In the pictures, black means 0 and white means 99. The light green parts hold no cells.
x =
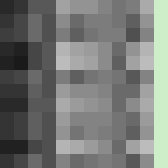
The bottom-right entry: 54
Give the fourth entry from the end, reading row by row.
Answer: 48
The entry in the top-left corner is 16
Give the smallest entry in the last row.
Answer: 20
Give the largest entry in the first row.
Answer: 66
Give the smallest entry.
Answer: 10
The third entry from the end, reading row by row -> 45
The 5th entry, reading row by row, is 63
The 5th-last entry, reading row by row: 45
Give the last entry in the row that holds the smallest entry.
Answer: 73
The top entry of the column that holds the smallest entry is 20
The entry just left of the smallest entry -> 13
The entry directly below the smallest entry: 27
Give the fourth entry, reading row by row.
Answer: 34
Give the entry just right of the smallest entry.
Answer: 27

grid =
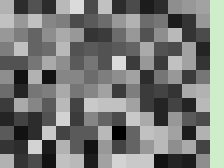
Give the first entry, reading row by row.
69
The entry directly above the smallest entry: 29
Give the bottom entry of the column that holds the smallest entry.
82
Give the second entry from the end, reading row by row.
11
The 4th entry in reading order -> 17
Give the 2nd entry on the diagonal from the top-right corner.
20
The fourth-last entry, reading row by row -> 7
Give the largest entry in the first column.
75
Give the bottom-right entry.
55
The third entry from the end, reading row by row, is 14
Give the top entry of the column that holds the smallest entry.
17
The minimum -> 0
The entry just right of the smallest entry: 39
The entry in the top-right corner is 63
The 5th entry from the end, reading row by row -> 78
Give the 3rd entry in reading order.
32
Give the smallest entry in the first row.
11
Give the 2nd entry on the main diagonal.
59
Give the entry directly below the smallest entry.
26
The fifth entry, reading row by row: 72
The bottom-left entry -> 69
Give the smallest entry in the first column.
14
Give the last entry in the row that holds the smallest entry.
69
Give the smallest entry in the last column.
14

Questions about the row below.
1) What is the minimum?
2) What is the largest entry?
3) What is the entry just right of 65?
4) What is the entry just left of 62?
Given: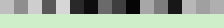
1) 2
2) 83
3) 48
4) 71

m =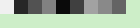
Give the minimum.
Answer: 4
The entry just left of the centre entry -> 50
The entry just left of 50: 32

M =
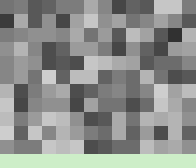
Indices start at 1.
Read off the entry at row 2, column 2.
66
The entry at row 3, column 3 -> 56
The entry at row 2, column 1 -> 23
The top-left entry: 45
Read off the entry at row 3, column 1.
48
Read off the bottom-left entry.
56
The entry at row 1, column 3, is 34
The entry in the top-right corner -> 48
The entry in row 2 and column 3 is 34
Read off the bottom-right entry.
56
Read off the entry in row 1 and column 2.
48
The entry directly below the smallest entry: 60
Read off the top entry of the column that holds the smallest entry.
77

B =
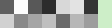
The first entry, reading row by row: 37
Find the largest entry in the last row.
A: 81
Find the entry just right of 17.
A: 84
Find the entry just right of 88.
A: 20

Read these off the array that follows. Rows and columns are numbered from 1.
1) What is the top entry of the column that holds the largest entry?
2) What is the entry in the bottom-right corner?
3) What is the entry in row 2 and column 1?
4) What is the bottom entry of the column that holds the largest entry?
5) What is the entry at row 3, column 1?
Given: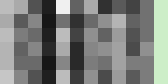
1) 93
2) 48
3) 66
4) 73
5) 73

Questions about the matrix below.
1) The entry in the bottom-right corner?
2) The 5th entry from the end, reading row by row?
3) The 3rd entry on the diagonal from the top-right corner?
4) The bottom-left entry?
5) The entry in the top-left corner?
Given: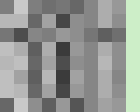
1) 59
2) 59
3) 46
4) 40
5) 49
